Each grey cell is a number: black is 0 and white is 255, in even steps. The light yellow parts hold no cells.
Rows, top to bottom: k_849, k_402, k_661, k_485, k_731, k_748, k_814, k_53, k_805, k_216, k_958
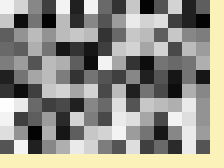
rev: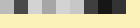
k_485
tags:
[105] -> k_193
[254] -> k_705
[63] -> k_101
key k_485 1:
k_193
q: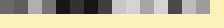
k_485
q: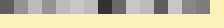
k_661
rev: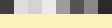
k_402

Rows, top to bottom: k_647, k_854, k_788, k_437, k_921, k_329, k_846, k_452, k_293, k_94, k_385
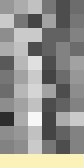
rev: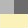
k_846
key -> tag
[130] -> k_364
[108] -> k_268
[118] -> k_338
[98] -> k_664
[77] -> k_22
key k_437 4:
k_664
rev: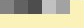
k_452
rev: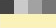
k_329
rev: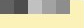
k_452
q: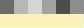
k_846
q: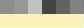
k_94

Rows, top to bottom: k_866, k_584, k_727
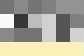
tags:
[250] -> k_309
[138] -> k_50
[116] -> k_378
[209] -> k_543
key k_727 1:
k_50
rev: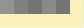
k_866
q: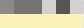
k_727
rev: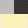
k_584
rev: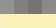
k_866
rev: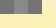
k_866

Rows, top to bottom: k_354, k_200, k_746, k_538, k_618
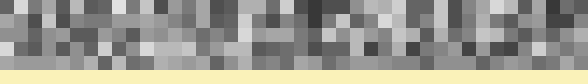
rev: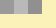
k_746
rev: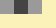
k_538
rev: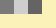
k_200
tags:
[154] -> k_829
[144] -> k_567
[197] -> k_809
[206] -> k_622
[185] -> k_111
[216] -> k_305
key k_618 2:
k_829
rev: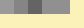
k_618
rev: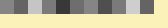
k_200
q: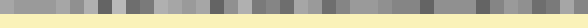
k_618

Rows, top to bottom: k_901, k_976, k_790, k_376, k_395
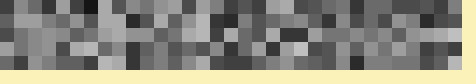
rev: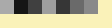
k_901
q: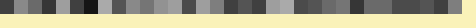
k_901
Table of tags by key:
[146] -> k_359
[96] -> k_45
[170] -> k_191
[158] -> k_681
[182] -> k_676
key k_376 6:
k_191
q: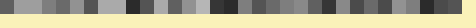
k_976
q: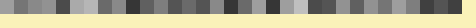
k_376
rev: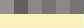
k_790

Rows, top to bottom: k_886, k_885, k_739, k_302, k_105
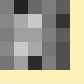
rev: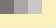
k_302
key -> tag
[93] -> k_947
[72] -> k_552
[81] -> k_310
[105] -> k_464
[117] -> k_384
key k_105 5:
k_310
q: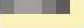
k_739
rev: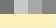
k_885
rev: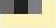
k_886
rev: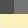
k_302
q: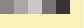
k_885

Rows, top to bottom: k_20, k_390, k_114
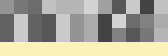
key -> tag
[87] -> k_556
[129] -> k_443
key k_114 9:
k_443
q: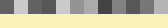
k_114

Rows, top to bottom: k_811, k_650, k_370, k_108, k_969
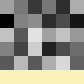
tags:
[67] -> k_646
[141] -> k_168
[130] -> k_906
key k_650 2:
k_906
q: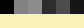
k_650
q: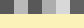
k_969

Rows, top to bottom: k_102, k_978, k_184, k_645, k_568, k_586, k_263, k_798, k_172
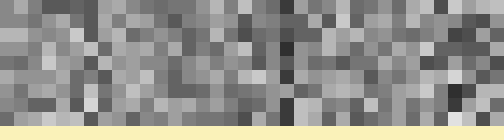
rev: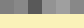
k_978
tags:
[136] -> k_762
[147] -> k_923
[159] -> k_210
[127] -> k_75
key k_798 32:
k_75
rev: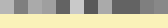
k_978

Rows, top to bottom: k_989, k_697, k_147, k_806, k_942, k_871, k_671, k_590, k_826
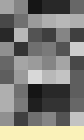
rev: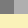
k_590
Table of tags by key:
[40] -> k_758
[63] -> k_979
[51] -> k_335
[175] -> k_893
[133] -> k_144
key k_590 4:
k_335

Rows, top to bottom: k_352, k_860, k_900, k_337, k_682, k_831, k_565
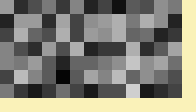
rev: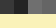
k_900
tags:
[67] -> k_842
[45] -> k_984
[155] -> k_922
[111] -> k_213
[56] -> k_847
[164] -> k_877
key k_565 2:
k_847
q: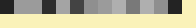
k_860
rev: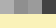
k_900
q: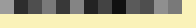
k_352
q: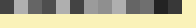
k_900

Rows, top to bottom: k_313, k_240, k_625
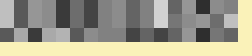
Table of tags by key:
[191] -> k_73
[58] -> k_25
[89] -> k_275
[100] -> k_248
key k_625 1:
k_275
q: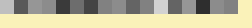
k_313
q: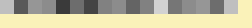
k_240

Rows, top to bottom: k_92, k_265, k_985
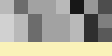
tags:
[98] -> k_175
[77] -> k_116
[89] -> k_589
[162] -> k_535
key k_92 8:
k_116
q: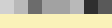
k_985
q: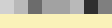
k_265
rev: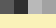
k_985

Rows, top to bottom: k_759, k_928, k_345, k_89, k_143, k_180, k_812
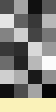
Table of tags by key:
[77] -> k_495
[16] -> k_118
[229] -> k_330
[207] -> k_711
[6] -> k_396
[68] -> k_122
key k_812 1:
k_118
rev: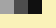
k_812

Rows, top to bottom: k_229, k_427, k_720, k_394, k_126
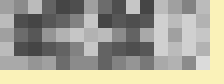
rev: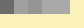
k_126
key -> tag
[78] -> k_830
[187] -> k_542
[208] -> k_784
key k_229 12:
k_542
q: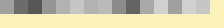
k_720
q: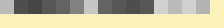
k_394
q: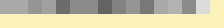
k_126

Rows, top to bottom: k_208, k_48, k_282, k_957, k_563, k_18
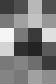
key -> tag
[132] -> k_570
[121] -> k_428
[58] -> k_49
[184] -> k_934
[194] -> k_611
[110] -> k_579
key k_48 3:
k_611
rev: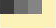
k_563
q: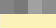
k_18
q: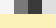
k_282
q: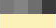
k_563

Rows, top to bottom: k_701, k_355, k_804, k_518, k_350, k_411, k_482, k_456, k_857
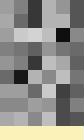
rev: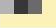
k_355
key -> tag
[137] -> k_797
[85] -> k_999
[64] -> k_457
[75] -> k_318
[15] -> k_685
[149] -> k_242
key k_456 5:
k_318

